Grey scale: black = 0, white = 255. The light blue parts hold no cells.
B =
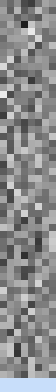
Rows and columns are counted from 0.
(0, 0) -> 134
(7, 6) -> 130
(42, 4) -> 168
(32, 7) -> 102
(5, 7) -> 111
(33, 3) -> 163
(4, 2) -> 155
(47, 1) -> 69
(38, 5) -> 132
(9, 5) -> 142
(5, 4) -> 130
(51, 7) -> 137
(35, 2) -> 167
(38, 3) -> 73
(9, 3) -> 137
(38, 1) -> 159
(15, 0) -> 95
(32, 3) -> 131
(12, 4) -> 159
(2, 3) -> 122
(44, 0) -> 178
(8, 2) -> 82
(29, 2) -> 179
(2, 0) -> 146
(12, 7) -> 105
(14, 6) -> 137
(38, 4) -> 78
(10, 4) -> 121
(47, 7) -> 179
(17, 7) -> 159
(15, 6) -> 125
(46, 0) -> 179
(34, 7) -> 203
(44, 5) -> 150
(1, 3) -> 90
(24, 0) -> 92
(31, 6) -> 176

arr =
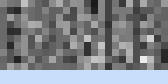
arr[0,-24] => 138
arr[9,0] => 106
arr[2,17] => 123
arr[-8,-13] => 156
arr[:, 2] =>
[112, 41, 112, 112, 47, 109, 127, 112, 35, 130]
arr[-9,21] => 88
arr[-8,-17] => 97
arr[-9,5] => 99
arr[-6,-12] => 101
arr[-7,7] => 78
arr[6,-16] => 107
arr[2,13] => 111
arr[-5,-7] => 121
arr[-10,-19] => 100
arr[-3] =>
[130, 85, 112, 145, 102, 100, 92, 97, 139, 107, 102, 121, 50, 111, 162, 68, 151, 110, 178, 79, 99, 108, 90, 41]
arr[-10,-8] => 116
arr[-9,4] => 107
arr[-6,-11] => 81
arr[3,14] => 112
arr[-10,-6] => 170
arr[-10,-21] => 192
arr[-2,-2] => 101
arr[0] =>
[138, 117, 112, 192, 131, 100, 86, 140, 171, 107, 146, 142, 77, 27, 136, 68, 116, 57, 170, 79, 170, 110, 101, 153]
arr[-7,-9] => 50
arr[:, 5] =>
[100, 99, 100, 166, 100, 170, 123, 100, 85, 117]
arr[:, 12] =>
[77, 101, 150, 101, 101, 194, 49, 50, 156, 169]
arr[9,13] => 111
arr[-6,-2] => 114
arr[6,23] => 74
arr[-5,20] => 147
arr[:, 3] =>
[192, 121, 150, 139, 118, 145, 145, 145, 101, 159]
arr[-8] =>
[106, 157, 112, 150, 107, 100, 109, 97, 144, 81, 77, 156, 150, 111, 136, 68, 91, 123, 84, 79, 63, 131, 101, 99]
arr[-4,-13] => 138

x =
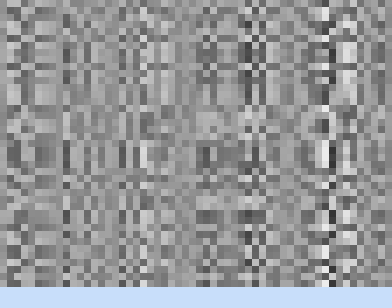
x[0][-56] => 147
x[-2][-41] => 135
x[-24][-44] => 168
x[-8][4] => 131
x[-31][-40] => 143
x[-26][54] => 183
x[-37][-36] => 101
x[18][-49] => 167
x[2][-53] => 163
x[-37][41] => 126
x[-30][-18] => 180
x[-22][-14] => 126
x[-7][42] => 167
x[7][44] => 105
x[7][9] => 85
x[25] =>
[137, 99, 170, 184, 176, 113, 123, 131, 153, 190, 174, 127, 173, 126, 124, 138, 163, 160, 124, 125, 140, 112, 132, 111, 146, 157, 163, 166, 173, 120, 187, 141, 116, 128, 186, 206, 108, 195, 115, 113, 159, 156, 125, 162, 178, 166, 141, 199, 128, 96, 105, 147, 125, 170, 178, 156]
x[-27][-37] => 160
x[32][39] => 134
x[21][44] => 125
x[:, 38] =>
[177, 115, 139, 195, 167, 116, 195, 189, 192, 116, 194, 180, 185, 189, 183, 120, 114, 147, 181, 115, 137, 139, 126, 170, 187, 115, 155, 179, 116, 144, 190, 180, 115, 193, 188, 117, 122, 194, 148, 121, 138]
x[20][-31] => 157
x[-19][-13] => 107
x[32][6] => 123
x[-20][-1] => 132
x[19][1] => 105
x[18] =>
[145, 191, 189, 110, 138, 186, 175, 167, 146, 179, 130, 134, 147, 148, 167, 136, 145, 180, 127, 163, 105, 146, 151, 186, 160, 136, 160, 137, 159, 178, 130, 173, 169, 160, 163, 97, 187, 104, 181, 173, 136, 125, 163, 173, 133, 113, 76, 186, 173, 137, 202, 115, 160, 162, 111, 157]
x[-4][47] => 141
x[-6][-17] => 120
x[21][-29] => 168
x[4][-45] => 130
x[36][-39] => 102
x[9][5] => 104
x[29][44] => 170
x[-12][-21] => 163
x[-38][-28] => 110
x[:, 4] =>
[151, 175, 128, 127, 139, 176, 126, 133, 130, 175, 127, 135, 136, 132, 141, 129, 162, 167, 138, 175, 130, 174, 172, 150, 134, 176, 141, 145, 161, 145, 140, 136, 134, 131, 132, 162, 148, 127, 166, 176, 174]
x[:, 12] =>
[148, 167, 144, 108, 165, 160, 112, 108, 108, 161, 110, 111, 123, 132, 144, 164, 174, 168, 147, 174, 144, 113, 131, 110, 116, 173, 121, 134, 175, 172, 106, 111, 173, 107, 127, 164, 155, 119, 114, 172, 115]
